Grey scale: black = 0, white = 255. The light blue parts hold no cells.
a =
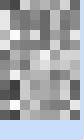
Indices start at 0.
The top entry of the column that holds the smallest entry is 71
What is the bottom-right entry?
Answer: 105
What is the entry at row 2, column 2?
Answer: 117
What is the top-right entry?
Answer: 105
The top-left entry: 94
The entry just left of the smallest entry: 105
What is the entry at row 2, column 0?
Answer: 230
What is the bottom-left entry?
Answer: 94
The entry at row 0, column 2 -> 211
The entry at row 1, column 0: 230
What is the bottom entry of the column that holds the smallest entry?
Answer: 71
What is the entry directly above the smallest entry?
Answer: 239

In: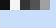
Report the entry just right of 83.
159
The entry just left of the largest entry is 17
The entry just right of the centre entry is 83

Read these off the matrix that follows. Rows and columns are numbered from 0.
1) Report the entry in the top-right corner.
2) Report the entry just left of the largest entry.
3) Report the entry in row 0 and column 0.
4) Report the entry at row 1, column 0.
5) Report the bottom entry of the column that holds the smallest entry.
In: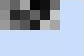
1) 109
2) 26
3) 131
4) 142
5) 26

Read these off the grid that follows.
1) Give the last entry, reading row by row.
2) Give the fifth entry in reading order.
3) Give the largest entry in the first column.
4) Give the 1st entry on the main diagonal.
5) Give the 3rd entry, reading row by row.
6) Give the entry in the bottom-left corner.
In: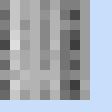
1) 157
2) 136
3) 157
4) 136
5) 169
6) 105

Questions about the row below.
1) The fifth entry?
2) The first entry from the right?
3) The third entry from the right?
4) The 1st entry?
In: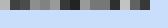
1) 130
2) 56
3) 195
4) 183

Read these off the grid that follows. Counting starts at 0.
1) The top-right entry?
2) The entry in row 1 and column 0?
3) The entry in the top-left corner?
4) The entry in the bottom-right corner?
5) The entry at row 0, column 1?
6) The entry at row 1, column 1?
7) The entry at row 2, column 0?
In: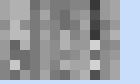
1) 165
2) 165
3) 165
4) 165
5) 177
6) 177
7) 141

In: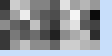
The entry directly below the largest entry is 225
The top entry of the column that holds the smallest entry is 152
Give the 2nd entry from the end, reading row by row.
182
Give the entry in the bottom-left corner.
56
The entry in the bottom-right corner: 171
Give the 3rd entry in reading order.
182
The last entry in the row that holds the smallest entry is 11
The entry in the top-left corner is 44
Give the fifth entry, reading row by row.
131
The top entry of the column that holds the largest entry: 161
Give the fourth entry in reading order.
131
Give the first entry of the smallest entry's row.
77
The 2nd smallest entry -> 33

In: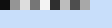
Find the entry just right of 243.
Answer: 47
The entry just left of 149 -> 14
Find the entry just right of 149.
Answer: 221
